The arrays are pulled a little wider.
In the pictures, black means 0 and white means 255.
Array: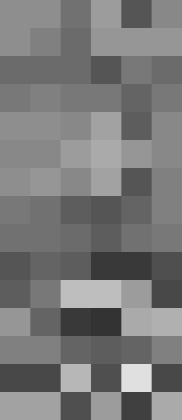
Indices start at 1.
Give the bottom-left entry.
162
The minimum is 51
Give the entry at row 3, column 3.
107
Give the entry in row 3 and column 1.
107
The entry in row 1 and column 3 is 113
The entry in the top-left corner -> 142
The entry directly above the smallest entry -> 190
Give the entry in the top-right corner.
136
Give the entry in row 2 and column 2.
128
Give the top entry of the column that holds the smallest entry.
156
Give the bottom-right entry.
170
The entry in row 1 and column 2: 142
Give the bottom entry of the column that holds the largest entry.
64
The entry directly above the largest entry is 100
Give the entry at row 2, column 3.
107
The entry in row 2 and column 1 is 142
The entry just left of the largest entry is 79
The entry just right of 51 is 170

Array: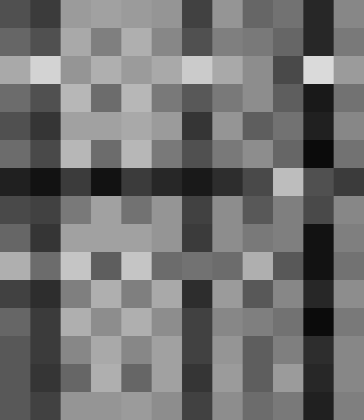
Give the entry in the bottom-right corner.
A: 127
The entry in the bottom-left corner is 88
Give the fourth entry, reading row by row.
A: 161
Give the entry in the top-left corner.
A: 80
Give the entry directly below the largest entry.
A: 25
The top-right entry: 135
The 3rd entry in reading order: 155
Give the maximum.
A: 218
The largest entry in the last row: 155
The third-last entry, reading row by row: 121
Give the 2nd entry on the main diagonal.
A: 80
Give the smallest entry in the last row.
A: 32
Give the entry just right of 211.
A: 149
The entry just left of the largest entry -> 73
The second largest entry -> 211
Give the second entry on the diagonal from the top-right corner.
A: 39

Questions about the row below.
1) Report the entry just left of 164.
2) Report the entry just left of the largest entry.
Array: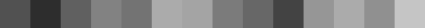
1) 171
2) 144
